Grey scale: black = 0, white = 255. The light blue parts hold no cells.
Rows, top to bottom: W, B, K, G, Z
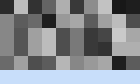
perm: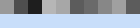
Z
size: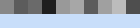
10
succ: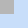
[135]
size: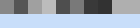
10
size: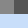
2
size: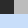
2

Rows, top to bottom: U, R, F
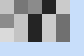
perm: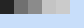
R
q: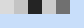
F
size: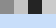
4
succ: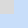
[196]
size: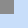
1
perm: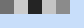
R

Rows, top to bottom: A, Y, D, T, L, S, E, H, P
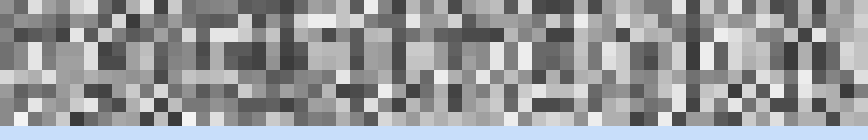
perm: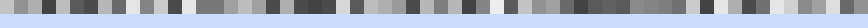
A
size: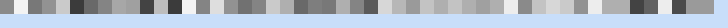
51
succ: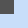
[175]
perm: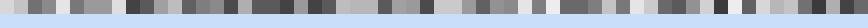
T
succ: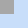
[160]
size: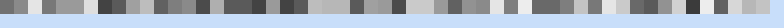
55
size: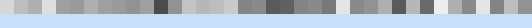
38

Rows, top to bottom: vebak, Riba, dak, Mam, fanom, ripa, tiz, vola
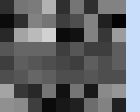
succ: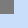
[178]
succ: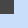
[62]
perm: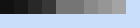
tiz

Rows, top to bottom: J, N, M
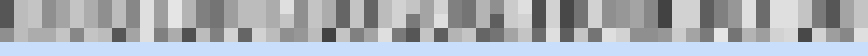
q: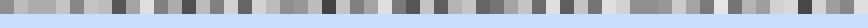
M
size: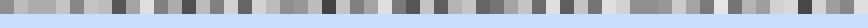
62
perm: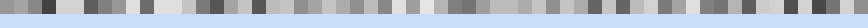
N
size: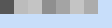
7
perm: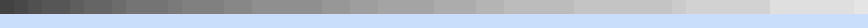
J
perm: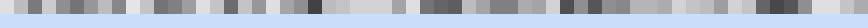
J

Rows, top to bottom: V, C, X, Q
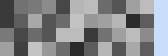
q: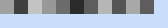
Q
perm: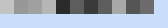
C
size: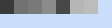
7
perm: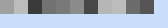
V
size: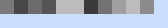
11
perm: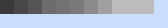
X

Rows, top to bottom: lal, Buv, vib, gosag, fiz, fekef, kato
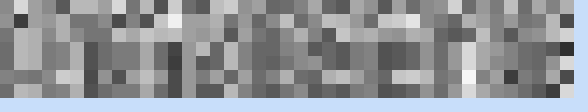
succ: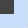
[152]
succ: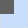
[117]

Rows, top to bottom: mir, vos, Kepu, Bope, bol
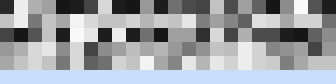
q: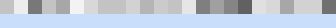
vos
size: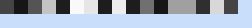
17
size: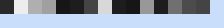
15
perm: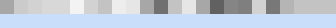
bol
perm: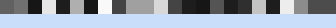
Kepu
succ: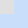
[216]

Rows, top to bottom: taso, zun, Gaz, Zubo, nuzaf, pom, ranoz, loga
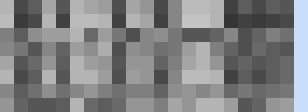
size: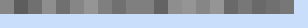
21
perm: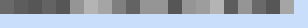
nuzaf
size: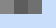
3
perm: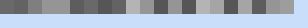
nuzaf
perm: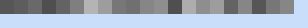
Zubo
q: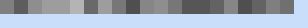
Gaz
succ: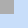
[79]

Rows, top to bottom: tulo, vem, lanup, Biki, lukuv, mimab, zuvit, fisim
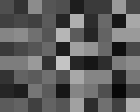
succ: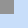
[105]
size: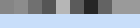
10

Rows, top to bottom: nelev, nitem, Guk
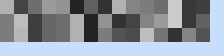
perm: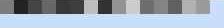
nitem
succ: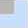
[62]
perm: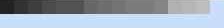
Guk

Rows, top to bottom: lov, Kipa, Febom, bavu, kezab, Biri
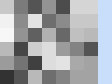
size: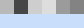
6
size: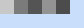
5
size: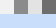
4
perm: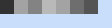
Biri
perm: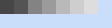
bavu
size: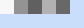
5
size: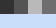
4

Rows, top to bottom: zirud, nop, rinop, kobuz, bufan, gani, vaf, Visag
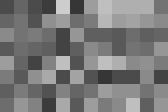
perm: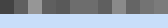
rinop
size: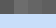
4
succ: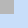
[157]

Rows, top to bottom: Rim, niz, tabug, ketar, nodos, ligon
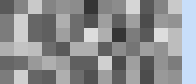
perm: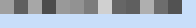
ligon
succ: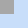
[76]
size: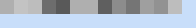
13
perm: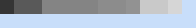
Rim
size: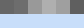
6

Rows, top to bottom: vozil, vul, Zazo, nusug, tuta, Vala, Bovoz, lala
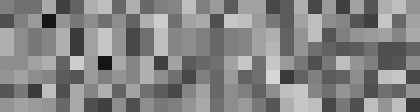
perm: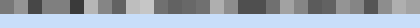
nusug
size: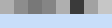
8
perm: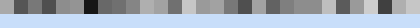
tuta
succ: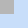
[98]
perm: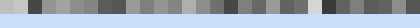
Vala

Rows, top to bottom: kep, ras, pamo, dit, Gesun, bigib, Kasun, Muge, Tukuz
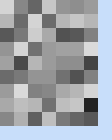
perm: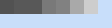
pamo
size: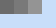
3
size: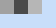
3
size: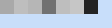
7
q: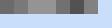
bigib
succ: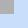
[95]
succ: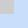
[169]

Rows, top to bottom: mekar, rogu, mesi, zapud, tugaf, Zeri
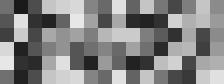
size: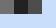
3
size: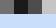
4
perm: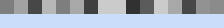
mesi
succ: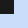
[77]
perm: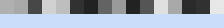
tugaf

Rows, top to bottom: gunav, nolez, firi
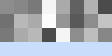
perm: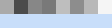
firi
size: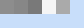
5
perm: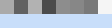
gunav
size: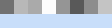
8
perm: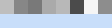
firi
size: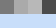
4
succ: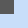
[141]

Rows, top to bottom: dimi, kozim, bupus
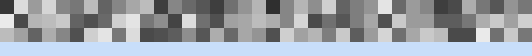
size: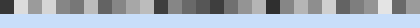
30
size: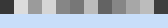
12
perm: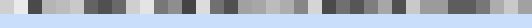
kozim
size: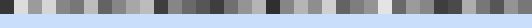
38
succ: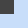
[220]

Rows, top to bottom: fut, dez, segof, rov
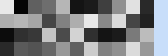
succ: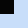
[96]
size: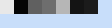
7
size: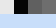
4

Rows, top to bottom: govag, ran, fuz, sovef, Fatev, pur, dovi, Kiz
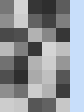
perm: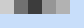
Fatev
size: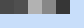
5

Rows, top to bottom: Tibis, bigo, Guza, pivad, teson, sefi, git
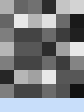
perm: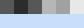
pivad
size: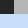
2

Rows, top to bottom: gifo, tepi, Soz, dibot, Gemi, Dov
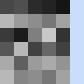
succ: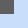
[155]
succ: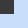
[27]

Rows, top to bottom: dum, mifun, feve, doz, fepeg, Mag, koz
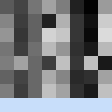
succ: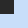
[48]
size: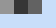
3
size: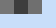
3
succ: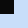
[219]
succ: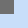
[185]
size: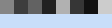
8
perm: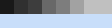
koz

